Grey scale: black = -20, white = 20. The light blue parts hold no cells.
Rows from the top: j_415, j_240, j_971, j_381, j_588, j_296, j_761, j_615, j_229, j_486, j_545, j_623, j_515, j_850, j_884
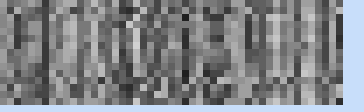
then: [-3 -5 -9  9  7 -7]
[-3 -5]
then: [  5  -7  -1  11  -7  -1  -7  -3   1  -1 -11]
[-1  5]
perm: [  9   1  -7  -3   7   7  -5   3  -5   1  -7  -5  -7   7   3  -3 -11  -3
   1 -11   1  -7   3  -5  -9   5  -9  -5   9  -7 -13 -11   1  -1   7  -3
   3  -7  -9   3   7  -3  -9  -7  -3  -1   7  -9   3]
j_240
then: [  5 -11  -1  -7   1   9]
[-1  3]
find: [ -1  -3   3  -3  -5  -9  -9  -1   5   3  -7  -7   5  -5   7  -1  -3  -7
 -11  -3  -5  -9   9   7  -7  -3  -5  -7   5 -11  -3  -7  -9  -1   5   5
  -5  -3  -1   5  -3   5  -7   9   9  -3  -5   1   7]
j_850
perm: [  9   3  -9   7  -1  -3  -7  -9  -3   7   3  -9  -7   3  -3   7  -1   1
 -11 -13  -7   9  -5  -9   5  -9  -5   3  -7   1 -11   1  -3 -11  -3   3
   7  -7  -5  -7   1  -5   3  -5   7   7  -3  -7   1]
j_240
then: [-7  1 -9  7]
[-7 -3]

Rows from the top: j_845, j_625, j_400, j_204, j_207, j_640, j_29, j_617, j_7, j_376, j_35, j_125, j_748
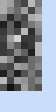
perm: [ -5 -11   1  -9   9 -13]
j_207
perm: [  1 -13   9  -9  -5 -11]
j_207
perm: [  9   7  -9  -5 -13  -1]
j_400
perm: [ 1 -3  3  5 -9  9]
j_125

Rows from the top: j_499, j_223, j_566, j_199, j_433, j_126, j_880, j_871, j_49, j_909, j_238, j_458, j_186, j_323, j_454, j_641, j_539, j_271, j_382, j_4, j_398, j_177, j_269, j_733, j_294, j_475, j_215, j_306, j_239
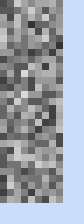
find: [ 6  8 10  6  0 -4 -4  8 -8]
j_398
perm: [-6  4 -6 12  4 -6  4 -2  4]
j_215
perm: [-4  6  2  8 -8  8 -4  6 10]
j_433
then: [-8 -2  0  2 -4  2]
[6 6]
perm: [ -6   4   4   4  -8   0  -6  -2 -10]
j_458
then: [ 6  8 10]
[6 0]

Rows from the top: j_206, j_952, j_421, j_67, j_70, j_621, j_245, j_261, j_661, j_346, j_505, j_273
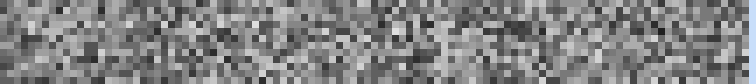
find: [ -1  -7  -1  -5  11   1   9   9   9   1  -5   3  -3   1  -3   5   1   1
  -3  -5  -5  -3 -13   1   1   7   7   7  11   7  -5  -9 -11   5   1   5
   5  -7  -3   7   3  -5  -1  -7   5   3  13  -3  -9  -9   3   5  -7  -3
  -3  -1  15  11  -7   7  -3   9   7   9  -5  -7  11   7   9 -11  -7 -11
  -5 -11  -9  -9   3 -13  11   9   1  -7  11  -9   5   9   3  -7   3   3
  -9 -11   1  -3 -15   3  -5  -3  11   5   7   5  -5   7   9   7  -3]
j_70
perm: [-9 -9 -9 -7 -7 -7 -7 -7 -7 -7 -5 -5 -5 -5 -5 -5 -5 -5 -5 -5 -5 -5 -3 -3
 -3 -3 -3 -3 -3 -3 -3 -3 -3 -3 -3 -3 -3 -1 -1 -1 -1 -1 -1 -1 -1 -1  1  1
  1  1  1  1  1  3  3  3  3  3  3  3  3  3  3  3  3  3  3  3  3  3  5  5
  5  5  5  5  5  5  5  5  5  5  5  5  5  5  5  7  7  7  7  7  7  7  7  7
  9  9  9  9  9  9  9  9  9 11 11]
j_245
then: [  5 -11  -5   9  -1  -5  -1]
[7 1]
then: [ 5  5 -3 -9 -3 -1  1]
[-5  1]
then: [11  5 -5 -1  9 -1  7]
[-1 -1]
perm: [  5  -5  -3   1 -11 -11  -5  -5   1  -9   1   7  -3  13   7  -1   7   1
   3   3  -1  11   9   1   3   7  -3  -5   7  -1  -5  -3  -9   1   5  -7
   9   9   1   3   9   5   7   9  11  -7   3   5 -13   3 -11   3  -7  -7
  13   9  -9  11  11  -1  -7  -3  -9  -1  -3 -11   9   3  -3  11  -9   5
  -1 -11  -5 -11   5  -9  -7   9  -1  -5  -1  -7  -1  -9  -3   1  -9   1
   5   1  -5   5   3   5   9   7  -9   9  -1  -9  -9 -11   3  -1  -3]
j_621
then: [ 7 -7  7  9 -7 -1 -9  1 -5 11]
[-5  1]

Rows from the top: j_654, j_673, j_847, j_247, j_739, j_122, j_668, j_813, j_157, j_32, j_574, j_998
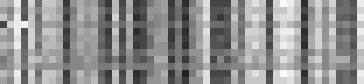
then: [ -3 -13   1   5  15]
[-9 -9]
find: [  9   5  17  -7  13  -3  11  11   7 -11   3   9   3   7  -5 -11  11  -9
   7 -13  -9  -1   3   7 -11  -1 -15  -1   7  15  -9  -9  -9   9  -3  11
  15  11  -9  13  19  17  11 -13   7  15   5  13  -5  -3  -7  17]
j_574

